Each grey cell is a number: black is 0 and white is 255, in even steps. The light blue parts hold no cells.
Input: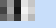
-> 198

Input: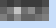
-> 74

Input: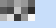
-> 96

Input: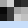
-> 48

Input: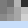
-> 48

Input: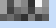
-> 148

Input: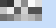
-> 221

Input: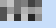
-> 99
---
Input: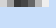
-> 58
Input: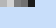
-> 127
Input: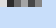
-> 107
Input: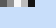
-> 246
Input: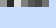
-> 222
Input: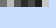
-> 88
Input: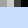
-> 64
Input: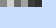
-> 108
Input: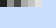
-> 74
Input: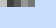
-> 91
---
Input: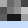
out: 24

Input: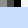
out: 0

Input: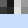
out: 225

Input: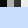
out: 51

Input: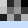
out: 68

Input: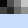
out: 103

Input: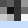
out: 50

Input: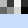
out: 214

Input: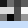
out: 78
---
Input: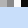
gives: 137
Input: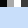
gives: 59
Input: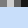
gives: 96
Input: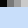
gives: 121
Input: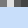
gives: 93
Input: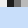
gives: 113
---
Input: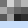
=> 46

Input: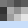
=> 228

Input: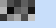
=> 194

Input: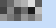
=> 162

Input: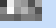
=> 111

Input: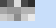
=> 233

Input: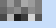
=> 85
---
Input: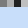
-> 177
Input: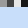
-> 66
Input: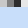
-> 127
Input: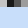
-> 25
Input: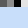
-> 141
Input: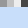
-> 195
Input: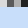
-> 90
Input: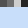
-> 111
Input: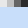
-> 192
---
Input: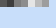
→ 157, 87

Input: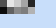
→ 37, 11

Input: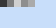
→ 170, 54

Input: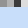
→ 221, 147

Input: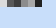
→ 34, 219

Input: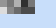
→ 119, 220

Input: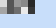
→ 40, 165

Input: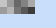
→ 168, 155

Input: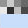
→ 104, 233
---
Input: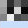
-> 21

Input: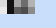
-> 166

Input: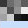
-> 81

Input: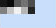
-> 89

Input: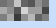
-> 158

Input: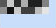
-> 32

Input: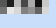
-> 170

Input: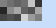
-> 98
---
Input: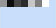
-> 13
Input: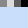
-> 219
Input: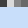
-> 218
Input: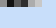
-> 18
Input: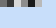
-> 54
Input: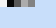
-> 6
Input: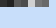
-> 34
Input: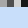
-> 79
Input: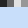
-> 105
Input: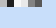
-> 32
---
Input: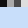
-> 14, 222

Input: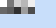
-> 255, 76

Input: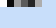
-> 253, 173

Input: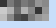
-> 53, 163

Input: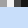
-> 161, 22

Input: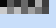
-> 7, 76
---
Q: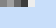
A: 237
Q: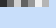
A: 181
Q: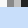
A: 35
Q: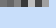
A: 160
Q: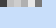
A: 121
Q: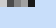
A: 25
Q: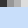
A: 221
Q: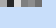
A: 112
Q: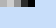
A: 1
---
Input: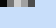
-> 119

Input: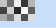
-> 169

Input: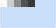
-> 138

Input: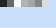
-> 164

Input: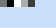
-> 119

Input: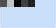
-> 64

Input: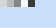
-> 186
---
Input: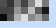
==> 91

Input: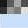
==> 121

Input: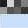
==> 100

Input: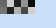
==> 73

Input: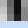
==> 14

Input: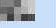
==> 174
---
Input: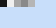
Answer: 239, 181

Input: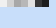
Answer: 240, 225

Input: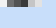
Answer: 242, 226

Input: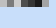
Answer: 205, 191

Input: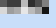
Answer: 230, 216

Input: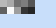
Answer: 250, 185
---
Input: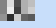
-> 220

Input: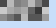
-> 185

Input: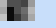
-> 80

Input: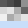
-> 75

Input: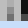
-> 174

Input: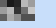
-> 25

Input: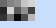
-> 131

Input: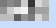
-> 137

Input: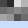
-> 43
